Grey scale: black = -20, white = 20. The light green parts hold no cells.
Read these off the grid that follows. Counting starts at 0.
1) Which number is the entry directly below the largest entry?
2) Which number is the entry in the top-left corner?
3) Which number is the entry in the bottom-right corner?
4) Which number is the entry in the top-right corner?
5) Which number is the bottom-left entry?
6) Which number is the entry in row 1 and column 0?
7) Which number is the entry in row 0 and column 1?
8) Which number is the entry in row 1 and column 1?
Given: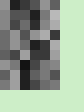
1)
7
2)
3
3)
-1
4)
-5
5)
-1
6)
1
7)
-15
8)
-7

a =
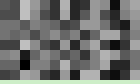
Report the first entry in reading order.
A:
-6
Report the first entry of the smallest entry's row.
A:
-4
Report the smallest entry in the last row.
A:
-18
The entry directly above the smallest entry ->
-16
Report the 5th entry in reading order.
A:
-4
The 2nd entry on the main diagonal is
-8
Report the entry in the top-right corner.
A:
6
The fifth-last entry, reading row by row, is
8
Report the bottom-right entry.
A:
6
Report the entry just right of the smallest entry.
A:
0
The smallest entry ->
-20
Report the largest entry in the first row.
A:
10
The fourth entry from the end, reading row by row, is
-14
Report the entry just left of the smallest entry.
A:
-4
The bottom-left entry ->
-10
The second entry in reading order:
-8
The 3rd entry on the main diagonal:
-6
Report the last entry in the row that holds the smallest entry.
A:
-2
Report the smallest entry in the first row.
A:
-18

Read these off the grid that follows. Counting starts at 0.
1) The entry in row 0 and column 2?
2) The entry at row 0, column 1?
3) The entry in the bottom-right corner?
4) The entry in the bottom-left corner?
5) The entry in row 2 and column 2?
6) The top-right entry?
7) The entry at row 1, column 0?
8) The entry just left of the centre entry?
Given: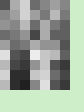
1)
13
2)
7
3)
-11
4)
9
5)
9
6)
1
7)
1
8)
-1
